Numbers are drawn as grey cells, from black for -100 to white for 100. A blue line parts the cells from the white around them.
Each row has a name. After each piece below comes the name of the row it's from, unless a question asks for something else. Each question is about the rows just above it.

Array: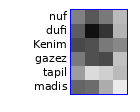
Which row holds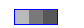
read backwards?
nuf
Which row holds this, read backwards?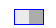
madis
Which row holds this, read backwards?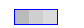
tapil
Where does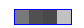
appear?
gazez
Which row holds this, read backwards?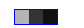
dufi
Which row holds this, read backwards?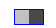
gazez

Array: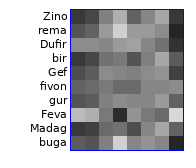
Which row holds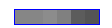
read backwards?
gur
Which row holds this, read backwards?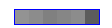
Gef
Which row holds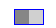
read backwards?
buga
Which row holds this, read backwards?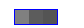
gur
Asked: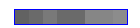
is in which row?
fivon
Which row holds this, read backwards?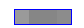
gur

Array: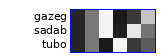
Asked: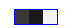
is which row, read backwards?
gazeg
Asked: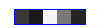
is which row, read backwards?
gazeg

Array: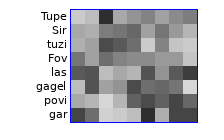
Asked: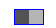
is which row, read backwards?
las
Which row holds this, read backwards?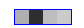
gar

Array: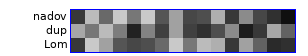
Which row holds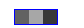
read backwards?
dup
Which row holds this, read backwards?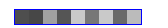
nadov
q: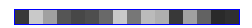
Lom

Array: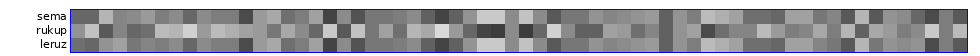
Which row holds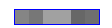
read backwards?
sema
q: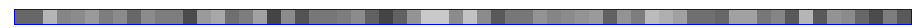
sema
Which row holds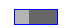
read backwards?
sema

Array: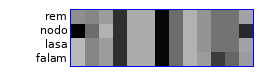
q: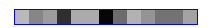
lasa
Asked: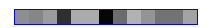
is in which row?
rem
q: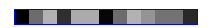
nodo
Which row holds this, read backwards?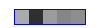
rem

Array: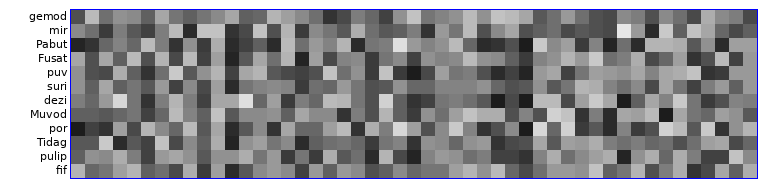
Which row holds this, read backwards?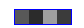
fif
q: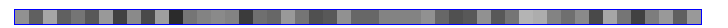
suri
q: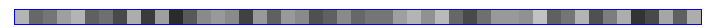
fif
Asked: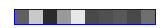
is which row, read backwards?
mir
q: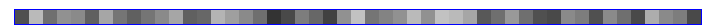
gemod
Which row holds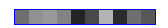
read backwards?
pulip
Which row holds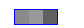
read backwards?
fif

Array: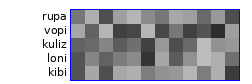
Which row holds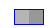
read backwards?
kibi
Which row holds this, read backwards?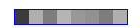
kibi
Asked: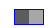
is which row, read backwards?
loni
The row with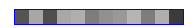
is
kibi

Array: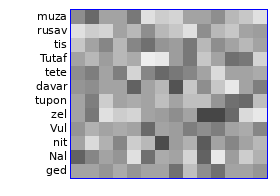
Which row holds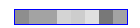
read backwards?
muza
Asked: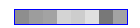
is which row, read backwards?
zel
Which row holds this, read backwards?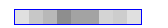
muza
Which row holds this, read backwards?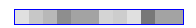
muza
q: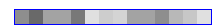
muza
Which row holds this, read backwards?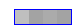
tupon
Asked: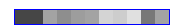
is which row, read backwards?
zel

